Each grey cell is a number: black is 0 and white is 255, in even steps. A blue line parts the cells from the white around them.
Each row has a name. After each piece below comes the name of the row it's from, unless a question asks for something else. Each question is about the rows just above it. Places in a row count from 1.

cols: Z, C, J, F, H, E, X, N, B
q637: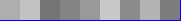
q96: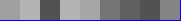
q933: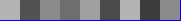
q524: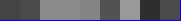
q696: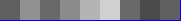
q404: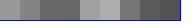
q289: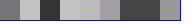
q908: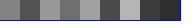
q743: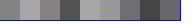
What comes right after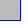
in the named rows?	[160]
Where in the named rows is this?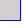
q696, 6
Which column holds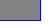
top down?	Z
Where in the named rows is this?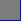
q637, 9
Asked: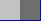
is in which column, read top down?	F
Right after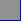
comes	[104]
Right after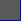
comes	[82]

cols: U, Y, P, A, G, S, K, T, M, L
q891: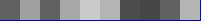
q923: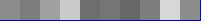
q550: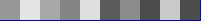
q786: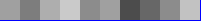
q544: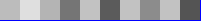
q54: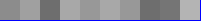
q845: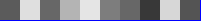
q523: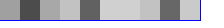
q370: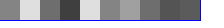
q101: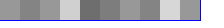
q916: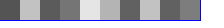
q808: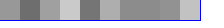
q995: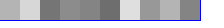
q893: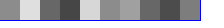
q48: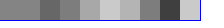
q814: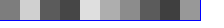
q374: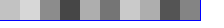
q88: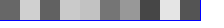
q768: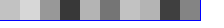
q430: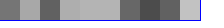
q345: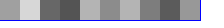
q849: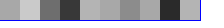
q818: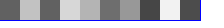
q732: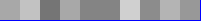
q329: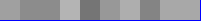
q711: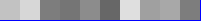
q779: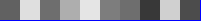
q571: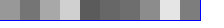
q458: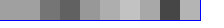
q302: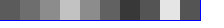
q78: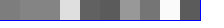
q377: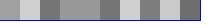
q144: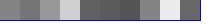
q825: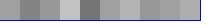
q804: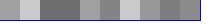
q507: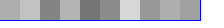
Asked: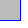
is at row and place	q544, 1
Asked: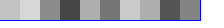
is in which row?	q374
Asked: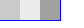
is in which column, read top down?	M
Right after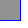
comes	[194]
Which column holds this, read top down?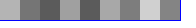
S

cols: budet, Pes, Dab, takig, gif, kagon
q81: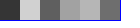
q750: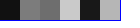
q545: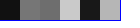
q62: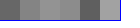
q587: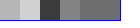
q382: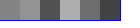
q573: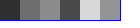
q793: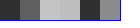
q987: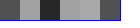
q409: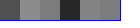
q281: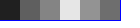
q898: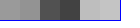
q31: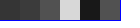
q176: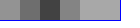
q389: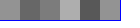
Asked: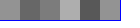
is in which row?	q389
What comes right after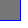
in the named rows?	[110]
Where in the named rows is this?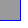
q898, 1
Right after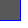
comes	[147]
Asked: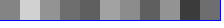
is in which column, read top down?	Pes

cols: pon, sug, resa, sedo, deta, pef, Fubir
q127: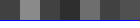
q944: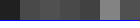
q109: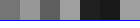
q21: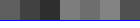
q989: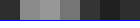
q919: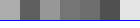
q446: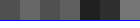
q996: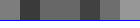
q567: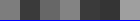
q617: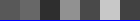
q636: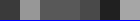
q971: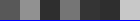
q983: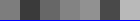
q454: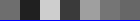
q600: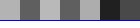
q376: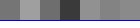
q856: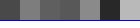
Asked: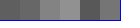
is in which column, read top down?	sedo
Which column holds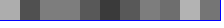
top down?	pon
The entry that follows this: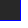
[185]

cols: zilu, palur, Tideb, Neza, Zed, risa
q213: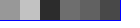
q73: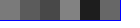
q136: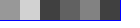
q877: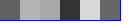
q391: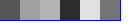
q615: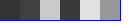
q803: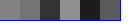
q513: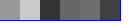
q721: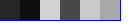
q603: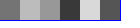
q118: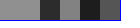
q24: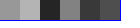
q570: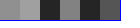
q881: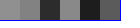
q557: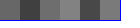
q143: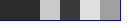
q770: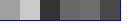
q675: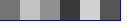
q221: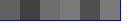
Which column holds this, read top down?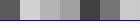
palur
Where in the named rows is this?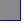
q881, 4

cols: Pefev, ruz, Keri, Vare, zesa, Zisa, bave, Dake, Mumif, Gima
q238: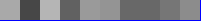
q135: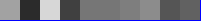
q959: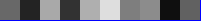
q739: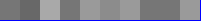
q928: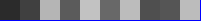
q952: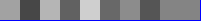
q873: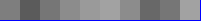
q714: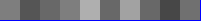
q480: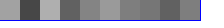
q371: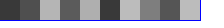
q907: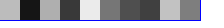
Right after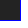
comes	[169]
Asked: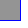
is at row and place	q238, 6

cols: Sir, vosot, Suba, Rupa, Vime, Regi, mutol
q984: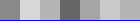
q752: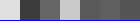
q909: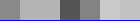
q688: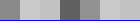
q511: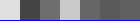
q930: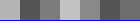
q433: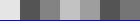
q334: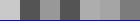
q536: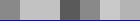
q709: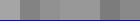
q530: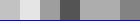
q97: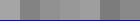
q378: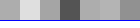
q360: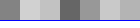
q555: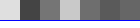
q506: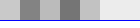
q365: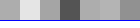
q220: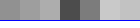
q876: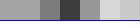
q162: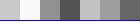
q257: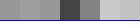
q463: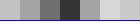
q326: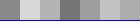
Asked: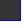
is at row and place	q463, 4
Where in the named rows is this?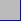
q506, 3
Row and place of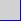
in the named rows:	q360, 2
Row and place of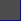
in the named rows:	q220, 4

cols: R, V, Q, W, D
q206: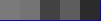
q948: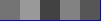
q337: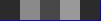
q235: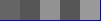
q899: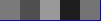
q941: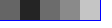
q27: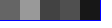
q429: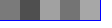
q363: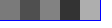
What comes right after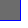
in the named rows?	[138]
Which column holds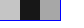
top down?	D
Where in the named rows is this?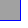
q429, 3
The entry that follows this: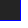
[108]

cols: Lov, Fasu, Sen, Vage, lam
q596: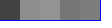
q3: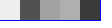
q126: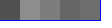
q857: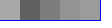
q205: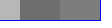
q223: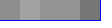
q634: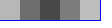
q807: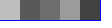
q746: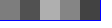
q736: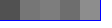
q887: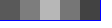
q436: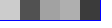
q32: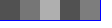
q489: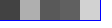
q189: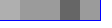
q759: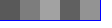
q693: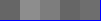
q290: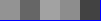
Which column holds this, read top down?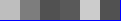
Lov
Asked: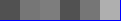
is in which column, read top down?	Fasu
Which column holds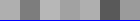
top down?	Sen
